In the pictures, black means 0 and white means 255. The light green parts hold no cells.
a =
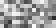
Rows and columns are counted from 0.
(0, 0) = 235
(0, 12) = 141
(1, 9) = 167
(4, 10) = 151
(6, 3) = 155
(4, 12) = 98
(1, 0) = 184
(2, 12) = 132
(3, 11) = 131
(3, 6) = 171
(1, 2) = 196
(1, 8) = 89
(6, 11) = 173
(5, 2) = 59
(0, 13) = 153
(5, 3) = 229
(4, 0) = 193
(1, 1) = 246
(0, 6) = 79
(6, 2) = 113
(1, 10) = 145
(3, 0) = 94
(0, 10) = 241
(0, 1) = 162
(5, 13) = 210
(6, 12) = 185
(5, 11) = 150
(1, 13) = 116

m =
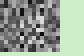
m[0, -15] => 142
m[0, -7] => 110
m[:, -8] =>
[22, 74, 131, 148, 189, 194, 91, 171, 74, 131, 212, 91, 56]
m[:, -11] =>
[141, 118, 158, 151, 101, 75, 85, 118, 165, 75, 85, 168, 138]
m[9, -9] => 67
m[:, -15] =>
[142, 62, 125, 97, 62, 107, 156, 55, 125, 163, 97, 90, 69]
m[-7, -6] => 43
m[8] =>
[125, 115, 148, 106, 165, 23, 149, 74, 70, 117, 10, 151, 136, 149, 176]
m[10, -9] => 85
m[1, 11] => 140
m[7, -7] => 65
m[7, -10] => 102
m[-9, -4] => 128
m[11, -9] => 163
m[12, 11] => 157
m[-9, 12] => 95
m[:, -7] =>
[110, 70, 85, 65, 90, 159, 184, 65, 70, 204, 134, 45, 50]
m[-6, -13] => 89
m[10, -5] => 211
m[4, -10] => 124
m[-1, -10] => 102
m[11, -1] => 184
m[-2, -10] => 16
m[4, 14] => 124
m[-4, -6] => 54
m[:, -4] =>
[128, 140, 142, 148, 128, 93, 81, 140, 151, 72, 99, 163, 157]
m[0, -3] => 185
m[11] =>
[90, 120, 137, 94, 168, 16, 163, 91, 45, 157, 49, 163, 136, 125, 184]
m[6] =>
[156, 73, 117, 172, 85, 217, 96, 91, 184, 43, 149, 81, 140, 122, 58]
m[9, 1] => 115

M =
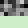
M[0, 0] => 17
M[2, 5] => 161
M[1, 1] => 181
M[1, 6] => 3
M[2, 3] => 88
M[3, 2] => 104
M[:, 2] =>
[43, 152, 107, 104]
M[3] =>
[185, 27, 104, 123, 157, 81, 158]
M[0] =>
[17, 127, 43, 53, 147, 199, 71]

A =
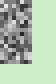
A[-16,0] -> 202
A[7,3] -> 163
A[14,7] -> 217
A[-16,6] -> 123
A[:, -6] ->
[126, 130, 128, 134, 168, 174, 207, 186, 139, 150, 156, 74, 199, 103, 83, 157]
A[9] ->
[143, 63, 150, 68, 156, 178, 122, 139]
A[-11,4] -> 106
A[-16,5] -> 219
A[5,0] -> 99
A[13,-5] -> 55
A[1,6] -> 56
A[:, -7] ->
[123, 232, 173, 70, 71, 122, 162, 149, 184, 63, 76, 219, 134, 139, 163, 113]
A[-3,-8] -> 190
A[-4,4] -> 85
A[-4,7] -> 98
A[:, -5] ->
[130, 200, 101, 92, 52, 222, 181, 163, 126, 68, 148, 51, 163, 55, 130, 148]
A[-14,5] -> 62
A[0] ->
[202, 123, 126, 130, 88, 219, 123, 124]
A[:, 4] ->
[88, 123, 151, 190, 162, 106, 122, 156, 139, 156, 80, 87, 85, 172, 227, 166]
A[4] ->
[135, 71, 168, 52, 162, 165, 190, 117]
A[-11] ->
[99, 122, 174, 222, 106, 202, 49, 187]
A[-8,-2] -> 123
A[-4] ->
[150, 134, 199, 163, 85, 76, 146, 98]
